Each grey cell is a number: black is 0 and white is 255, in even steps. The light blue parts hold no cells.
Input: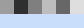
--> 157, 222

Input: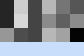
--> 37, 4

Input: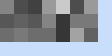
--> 132, 97

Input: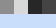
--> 141, 68

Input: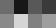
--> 108, 158

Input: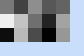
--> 121, 151

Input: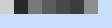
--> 207, 142

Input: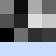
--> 131, 59

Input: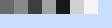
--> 106, 244
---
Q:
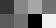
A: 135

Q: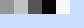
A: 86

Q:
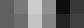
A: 143

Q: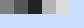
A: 34

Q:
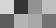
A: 52

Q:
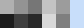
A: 118

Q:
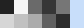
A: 106
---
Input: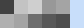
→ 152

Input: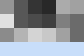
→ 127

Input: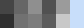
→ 81

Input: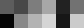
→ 34

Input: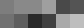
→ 73

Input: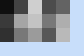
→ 120
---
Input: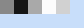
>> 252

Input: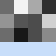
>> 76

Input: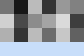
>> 199

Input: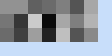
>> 84

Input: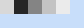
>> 195

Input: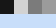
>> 123

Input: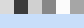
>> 251

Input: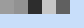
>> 198
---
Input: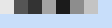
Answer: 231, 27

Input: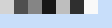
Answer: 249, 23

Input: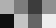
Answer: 237, 15

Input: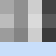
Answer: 218, 58

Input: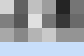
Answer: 224, 36

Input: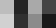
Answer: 209, 25

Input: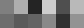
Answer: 205, 36

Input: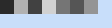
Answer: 209, 42

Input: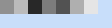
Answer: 229, 40

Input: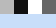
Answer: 255, 16
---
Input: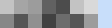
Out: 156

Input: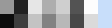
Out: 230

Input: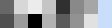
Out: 236

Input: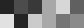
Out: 57

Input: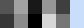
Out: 24

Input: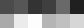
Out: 51

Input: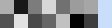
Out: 124

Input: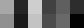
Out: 206

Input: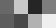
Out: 37

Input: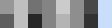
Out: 114
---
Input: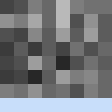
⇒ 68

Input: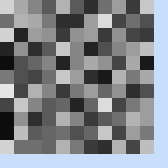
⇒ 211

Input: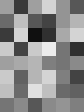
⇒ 159

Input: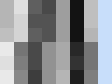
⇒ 181

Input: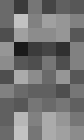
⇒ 106
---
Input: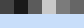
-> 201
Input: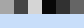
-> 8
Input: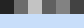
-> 96
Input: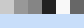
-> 33
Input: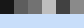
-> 190
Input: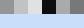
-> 14
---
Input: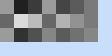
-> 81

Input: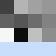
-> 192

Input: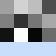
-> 7

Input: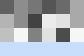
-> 129

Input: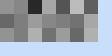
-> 176

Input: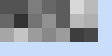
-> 156

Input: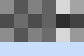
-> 129
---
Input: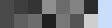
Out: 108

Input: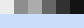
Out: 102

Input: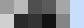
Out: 79

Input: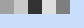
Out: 50

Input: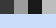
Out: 156

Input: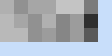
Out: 196

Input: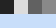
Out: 220
